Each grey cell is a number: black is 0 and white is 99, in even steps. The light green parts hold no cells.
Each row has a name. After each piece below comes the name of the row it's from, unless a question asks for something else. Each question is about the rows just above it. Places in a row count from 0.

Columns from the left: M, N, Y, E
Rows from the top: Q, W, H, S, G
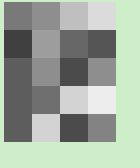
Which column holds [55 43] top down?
N
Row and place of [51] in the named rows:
G, 3
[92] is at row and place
S, 3

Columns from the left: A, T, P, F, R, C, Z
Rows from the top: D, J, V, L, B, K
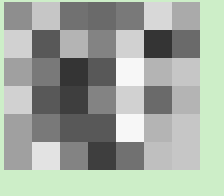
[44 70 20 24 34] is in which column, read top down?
P
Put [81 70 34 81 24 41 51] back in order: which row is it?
L

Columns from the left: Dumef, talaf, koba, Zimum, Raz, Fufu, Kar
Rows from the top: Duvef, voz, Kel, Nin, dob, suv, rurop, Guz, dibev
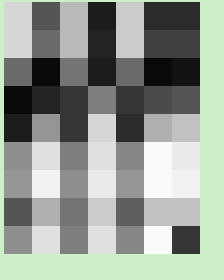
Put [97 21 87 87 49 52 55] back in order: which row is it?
dibev
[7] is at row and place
Kel, 6

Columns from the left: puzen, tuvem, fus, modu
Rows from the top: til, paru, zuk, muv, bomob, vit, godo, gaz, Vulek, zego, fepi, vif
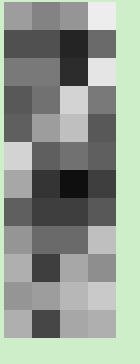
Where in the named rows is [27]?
vif, 1
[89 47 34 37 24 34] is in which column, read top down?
modu

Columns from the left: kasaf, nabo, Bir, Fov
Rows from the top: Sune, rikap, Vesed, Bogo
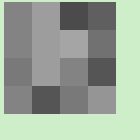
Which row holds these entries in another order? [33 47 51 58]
Bogo
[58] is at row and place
Bogo, 3
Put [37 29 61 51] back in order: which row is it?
Sune

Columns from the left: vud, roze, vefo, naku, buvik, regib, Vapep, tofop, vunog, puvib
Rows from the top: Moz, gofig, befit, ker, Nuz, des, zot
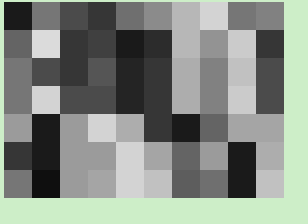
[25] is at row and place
gofig, 3
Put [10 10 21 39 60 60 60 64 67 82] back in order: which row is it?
des

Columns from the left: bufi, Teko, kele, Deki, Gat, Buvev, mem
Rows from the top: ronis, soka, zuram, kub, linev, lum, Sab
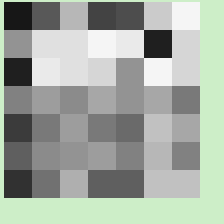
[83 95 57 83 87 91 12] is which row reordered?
zuram
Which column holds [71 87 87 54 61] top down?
kele
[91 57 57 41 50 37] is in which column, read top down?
Gat
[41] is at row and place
linev, 4

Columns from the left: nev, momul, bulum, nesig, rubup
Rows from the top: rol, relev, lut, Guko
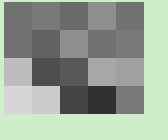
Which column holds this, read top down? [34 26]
bulum
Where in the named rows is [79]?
Guko, 1
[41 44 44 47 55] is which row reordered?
rol
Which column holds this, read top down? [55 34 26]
bulum

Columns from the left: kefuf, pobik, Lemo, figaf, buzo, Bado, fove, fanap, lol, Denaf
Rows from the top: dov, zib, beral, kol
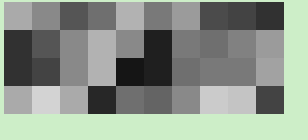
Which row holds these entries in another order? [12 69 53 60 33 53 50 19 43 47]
zib
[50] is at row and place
zib, 8
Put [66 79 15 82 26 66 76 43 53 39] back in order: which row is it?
kol
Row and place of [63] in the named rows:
beral, 9
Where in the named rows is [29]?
dov, 7
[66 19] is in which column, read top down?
kefuf
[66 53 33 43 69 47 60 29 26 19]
dov

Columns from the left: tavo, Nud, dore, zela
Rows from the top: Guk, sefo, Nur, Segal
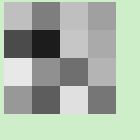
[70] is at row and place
Nur, 3
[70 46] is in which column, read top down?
zela
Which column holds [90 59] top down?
tavo

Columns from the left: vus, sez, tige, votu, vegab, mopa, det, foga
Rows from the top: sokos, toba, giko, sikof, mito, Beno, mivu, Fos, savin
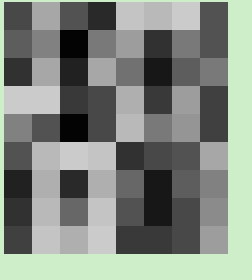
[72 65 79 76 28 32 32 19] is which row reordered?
Beno
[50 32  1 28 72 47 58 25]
mito
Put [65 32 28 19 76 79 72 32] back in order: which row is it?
Beno
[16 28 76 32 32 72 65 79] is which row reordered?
sokos
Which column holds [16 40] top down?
tige
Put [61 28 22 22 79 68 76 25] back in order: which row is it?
savin
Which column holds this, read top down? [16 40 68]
tige

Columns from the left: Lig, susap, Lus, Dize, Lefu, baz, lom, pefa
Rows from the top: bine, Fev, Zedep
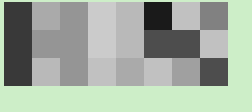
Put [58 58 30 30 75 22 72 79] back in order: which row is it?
Fev
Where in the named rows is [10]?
bine, 5
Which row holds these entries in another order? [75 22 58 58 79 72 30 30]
Fev
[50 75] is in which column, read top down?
pefa
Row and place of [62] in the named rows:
Zedep, 6

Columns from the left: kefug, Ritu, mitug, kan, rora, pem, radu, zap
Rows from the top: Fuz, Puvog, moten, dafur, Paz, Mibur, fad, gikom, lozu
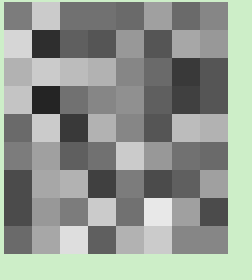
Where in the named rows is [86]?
lozu, 2
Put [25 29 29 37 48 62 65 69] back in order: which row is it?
fad
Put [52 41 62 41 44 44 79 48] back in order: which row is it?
Fuz
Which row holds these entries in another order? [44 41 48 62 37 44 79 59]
Mibur
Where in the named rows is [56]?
dafur, 4
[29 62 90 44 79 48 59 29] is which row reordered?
gikom

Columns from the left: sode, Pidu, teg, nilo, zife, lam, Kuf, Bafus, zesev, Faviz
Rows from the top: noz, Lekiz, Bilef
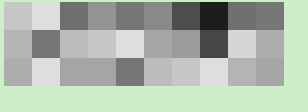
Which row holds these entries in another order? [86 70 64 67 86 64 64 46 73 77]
Bilef
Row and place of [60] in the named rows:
Lekiz, 6

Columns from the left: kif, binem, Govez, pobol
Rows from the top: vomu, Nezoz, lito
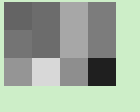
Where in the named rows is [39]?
vomu, 0
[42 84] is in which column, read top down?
binem
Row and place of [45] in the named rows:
Nezoz, 0

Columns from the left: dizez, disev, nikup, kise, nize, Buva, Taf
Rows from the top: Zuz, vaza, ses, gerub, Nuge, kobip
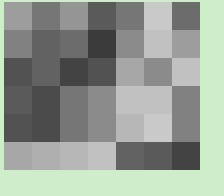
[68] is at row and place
kobip, 1
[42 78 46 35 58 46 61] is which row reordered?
Zuz
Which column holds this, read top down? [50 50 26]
Taf
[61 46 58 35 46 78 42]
Zuz

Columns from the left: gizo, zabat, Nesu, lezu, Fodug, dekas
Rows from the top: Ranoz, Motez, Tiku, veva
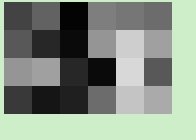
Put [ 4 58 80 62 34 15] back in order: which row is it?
Motez
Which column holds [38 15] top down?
zabat
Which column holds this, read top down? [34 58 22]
gizo

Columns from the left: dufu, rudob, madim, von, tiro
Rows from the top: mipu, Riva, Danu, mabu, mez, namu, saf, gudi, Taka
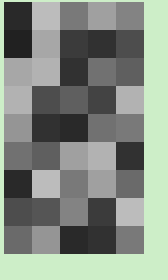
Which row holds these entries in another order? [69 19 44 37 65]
Danu
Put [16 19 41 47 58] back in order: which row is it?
Taka

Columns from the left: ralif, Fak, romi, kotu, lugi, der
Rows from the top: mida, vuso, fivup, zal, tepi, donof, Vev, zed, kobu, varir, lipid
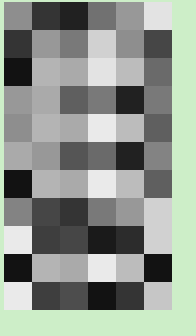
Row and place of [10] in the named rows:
kobu, 3
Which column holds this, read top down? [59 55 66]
ralif
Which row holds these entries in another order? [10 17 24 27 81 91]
kobu
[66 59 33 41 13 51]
donof
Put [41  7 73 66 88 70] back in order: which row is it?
fivup
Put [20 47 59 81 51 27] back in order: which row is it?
zed
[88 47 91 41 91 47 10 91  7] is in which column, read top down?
kotu

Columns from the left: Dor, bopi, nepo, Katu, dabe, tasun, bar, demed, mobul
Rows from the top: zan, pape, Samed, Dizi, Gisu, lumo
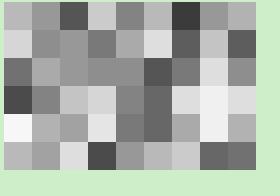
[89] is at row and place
Gisu, 3
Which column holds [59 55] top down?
bopi

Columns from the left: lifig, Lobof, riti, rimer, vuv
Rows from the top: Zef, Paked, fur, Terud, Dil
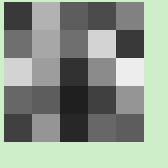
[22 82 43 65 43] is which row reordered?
Paked
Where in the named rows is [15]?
Dil, 2
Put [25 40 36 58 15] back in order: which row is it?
Dil
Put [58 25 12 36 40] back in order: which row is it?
Terud

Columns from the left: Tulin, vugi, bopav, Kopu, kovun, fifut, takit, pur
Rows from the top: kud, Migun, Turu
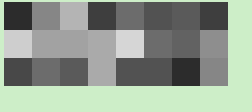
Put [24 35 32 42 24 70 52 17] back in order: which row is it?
kud
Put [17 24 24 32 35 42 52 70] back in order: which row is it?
kud
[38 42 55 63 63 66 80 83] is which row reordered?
Migun
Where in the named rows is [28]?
Turu, 0

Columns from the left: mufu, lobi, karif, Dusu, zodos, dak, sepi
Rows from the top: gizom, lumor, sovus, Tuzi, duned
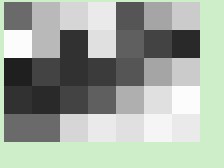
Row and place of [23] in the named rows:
sovus, 3
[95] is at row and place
duned, 5
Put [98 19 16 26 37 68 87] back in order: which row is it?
Tuzi
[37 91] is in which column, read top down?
Dusu

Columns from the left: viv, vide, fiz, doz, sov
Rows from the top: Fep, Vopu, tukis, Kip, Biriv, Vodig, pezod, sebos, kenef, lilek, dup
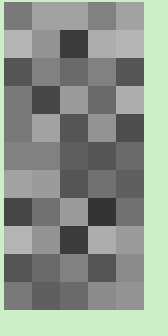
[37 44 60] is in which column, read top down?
sov
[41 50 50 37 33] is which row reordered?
Vodig
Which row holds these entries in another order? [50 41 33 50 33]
tukis
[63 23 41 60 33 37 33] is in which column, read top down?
fiz
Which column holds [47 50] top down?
viv

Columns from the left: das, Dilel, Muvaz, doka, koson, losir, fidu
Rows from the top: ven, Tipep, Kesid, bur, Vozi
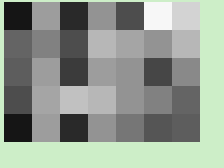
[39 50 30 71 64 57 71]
Tipep
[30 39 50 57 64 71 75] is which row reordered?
bur
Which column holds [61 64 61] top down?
Dilel
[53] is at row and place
Kesid, 6
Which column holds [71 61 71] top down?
doka

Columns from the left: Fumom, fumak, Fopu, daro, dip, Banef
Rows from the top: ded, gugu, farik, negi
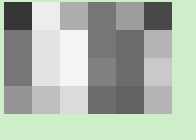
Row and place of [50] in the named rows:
farik, 3
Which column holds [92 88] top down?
fumak

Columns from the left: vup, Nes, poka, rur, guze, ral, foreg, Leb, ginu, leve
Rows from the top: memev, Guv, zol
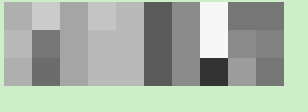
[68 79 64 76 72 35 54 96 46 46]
memev
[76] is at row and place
memev, 3
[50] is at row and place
Guv, 9

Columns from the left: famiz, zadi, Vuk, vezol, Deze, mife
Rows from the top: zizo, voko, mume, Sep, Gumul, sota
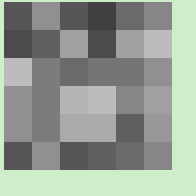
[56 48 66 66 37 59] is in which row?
Gumul
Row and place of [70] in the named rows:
Sep, 2
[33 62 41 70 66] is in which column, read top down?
Vuk
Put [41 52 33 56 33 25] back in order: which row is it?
zizo
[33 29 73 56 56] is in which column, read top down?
famiz

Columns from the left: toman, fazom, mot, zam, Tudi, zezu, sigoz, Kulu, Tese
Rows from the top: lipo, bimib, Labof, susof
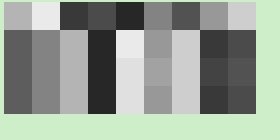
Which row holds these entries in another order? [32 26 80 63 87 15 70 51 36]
Labof
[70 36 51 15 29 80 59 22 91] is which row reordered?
bimib

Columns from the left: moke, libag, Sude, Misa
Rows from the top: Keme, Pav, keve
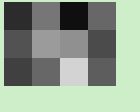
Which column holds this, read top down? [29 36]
Misa
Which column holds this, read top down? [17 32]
moke
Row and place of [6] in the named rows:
Keme, 2
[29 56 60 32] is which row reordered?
Pav
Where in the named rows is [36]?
keve, 3

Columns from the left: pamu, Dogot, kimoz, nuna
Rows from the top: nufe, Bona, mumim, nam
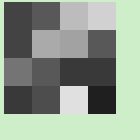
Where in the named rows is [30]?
nam, 1
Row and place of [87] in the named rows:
nam, 2
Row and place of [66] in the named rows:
Bona, 1
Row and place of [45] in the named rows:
mumim, 0

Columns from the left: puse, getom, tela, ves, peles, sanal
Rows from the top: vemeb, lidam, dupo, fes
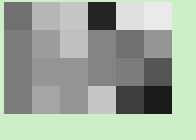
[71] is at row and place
vemeb, 1
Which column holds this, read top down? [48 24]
peles
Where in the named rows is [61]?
lidam, 1
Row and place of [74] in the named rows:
lidam, 2

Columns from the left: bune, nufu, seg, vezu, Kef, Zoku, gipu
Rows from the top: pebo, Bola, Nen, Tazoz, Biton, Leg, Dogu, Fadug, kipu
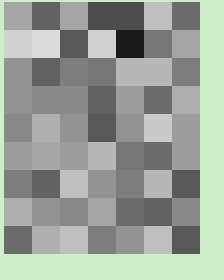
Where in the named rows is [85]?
Bola, 1
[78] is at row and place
Biton, 5
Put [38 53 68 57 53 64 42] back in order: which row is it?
Fadug
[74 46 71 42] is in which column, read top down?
Zoku
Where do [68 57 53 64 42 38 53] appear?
Fadug

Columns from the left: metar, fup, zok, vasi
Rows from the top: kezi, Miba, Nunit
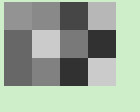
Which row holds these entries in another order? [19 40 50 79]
Nunit
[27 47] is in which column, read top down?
zok

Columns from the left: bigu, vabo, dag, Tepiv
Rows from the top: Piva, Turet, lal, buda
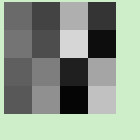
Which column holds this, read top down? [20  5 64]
Tepiv
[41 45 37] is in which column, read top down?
bigu

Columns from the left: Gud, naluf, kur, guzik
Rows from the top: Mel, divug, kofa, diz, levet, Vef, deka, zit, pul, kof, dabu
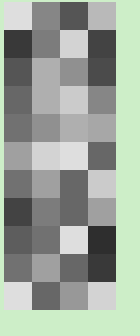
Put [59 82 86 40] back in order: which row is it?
dabu
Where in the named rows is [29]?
kofa, 3

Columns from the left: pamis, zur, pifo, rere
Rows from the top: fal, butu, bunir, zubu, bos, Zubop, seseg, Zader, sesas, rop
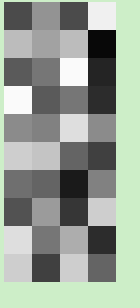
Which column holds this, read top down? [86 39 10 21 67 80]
pifo
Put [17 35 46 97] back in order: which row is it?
zubu
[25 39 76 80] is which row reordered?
Zubop

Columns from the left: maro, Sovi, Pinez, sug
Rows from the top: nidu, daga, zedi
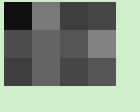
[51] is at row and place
daga, 3
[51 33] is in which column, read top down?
sug
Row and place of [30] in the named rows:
daga, 0
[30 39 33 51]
daga
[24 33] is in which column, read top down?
Pinez
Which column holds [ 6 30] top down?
maro
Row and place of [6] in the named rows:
nidu, 0

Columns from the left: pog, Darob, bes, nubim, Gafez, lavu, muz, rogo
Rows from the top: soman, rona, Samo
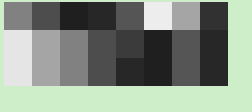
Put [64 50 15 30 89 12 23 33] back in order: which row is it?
rona
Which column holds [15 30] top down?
nubim
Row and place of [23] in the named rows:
rona, 4
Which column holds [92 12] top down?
lavu

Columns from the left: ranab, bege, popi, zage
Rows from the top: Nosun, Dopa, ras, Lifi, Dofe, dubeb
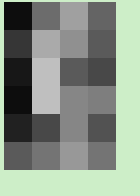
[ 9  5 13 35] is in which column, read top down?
ranab
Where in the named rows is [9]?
ras, 0
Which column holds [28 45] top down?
bege

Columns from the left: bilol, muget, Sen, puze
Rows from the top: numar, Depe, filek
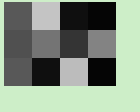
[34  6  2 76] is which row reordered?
numar
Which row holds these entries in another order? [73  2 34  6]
filek
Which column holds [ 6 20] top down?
Sen
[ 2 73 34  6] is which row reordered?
filek
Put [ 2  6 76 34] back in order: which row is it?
numar
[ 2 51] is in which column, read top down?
puze

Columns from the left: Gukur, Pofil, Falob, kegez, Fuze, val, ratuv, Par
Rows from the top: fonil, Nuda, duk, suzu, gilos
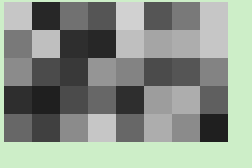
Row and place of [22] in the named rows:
duk, 2
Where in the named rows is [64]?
Nuda, 5
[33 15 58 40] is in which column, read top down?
kegez

